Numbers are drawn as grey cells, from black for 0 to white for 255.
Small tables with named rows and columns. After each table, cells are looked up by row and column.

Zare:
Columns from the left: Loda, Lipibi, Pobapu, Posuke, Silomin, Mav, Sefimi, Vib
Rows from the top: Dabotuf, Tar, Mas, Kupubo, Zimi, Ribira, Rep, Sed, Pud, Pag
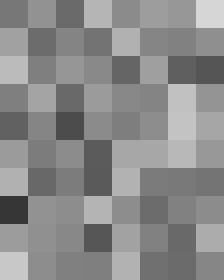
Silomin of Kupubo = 136
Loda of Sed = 54
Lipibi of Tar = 108
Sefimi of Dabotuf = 151
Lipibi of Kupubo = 164
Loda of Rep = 177
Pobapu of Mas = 150
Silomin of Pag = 178
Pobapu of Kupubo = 105
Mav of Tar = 133
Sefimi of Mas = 95
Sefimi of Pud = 105
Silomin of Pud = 162
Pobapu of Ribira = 140
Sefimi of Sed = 129
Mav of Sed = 108
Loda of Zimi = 97
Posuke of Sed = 180

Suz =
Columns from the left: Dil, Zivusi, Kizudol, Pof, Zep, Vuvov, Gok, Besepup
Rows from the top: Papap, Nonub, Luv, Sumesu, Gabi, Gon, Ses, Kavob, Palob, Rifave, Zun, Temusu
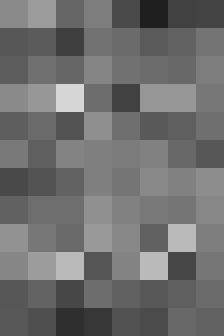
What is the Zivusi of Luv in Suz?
112
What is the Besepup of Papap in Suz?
68
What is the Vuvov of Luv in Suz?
108
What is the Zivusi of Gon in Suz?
95
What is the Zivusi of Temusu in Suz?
79
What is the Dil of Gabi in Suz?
94
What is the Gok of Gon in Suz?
104
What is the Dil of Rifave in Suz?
134

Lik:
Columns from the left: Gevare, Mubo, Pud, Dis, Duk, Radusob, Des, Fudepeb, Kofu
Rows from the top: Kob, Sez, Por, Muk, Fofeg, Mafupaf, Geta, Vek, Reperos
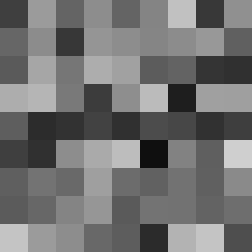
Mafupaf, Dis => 170
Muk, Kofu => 159
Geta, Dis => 159
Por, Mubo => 166
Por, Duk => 161
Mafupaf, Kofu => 207
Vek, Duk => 90
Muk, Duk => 142
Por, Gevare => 90
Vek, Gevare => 91
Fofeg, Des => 71
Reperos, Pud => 141
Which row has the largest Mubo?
Muk

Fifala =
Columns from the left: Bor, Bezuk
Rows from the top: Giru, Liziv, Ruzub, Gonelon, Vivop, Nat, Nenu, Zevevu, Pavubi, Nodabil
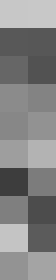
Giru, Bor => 199
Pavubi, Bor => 196
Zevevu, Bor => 127
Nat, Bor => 158
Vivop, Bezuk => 146
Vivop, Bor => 135
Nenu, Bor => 61
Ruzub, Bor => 102
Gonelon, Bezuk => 131
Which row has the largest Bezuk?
Giru

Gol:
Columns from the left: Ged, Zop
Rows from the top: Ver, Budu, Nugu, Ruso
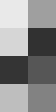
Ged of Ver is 233
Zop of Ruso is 130
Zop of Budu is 49
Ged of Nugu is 52
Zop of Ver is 159
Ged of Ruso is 190
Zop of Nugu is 86
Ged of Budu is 214
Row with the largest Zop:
Ver

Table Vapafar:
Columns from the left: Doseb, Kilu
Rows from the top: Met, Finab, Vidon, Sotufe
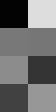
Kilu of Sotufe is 151
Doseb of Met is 3
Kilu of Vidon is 52
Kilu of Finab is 118
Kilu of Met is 221
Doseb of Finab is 120
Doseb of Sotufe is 65
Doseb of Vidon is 140
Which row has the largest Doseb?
Vidon

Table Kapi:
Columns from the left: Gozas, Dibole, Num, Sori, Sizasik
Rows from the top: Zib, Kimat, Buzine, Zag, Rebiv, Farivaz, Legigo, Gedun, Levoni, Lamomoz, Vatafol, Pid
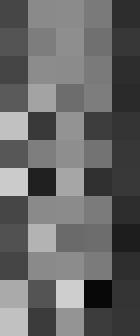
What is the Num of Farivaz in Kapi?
142
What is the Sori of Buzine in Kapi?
122
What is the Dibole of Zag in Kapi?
163
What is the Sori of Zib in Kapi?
122
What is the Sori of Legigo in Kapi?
48
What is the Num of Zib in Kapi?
139
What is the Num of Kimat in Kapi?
142
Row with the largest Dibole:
Levoni

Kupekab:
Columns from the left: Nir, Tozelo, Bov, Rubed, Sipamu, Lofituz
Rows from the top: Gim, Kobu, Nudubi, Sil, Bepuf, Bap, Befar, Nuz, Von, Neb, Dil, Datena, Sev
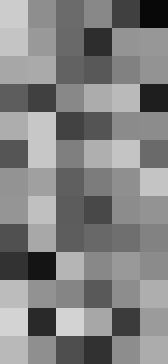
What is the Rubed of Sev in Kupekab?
49
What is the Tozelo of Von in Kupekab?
168
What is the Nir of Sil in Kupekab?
93
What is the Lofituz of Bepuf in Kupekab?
140
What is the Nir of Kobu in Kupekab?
196
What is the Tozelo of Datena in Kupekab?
41
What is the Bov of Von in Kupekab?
93
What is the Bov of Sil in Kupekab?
136
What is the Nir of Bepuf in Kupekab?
173
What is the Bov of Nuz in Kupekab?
92
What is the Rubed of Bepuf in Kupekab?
84
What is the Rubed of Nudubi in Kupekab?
88
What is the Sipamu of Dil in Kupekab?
141
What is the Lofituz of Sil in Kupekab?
30
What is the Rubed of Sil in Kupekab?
172
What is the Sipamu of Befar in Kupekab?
143
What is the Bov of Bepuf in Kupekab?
66
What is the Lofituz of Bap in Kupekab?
106
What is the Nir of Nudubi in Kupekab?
167
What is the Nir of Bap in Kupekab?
85

